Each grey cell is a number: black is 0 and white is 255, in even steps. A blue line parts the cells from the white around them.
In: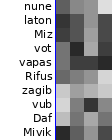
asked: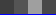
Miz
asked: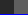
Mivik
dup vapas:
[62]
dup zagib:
[201]
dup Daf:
[116]
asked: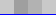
zagib

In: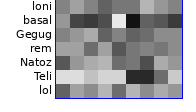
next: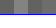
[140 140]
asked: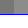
rem

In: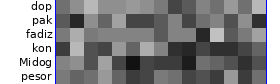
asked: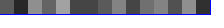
pak
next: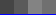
[153 112]
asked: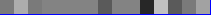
fadiz
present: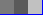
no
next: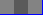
[131  39]
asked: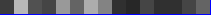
kon
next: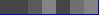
[ 81 143]

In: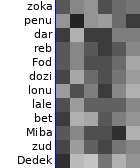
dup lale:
[97]
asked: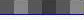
reb
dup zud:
[70]
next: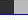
[197 117]
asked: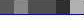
Miba
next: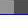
[107 117]
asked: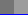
dozi

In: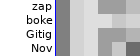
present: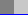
no
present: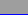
yes
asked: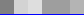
Gitig
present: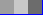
yes
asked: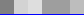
zap
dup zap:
[158]

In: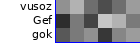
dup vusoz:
[110]
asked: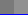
gok
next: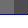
[110 156]

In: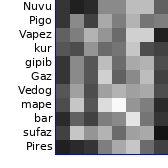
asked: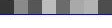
gipib
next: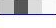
[149 126]
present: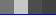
yes
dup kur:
[77]

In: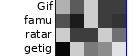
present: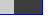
yes
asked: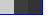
famu
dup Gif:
[61]
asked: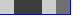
ratar
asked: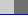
ratar
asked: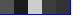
famu

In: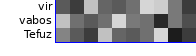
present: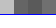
yes
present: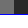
yes
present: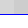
yes
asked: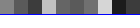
Tefuz
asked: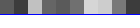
vir
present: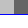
yes

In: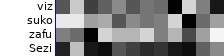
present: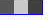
yes
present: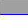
no
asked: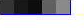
Sezi
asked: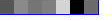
suko
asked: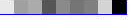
suko
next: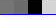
[127  23]

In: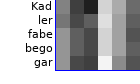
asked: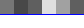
ler
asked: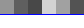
fabe

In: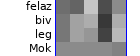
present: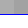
no
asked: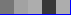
biv
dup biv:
[173]
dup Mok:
[139]
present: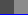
yes
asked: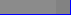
Mok

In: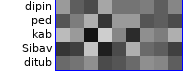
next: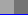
[116 125]
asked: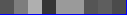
ped
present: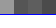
yes
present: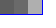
no

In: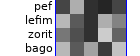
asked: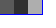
lefim
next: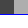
[48 37]
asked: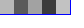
bago

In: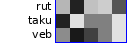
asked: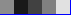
veb
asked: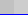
rut
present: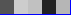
no
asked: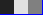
taku

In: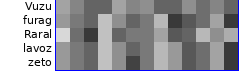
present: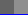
yes
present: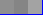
no
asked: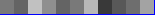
furag
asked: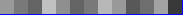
lavoz
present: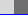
yes

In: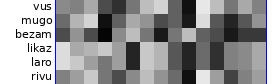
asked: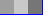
rivu
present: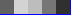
no
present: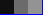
no

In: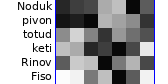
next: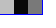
[180  72]
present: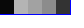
yes
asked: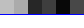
keti

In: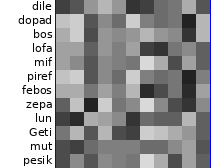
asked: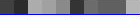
lun
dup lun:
[96]

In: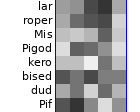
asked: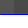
roper
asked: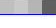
Mis
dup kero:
[191]
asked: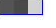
roper
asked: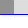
Pigod
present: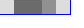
no

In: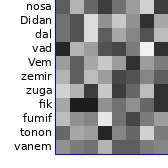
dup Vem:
[157]
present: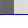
no

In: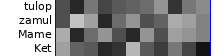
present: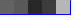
no
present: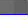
no
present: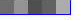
yes
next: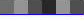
[160 148]
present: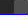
no
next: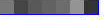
[119 139]
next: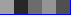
[ 98 172]

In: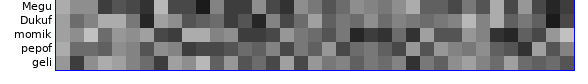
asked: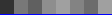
geli
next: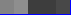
[151 120]
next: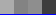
[61 72]
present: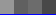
no

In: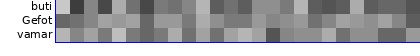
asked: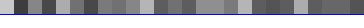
buti
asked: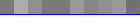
Gefot
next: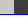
[134  72]
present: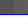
yes

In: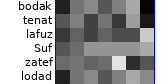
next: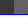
[65 98]
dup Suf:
[149]

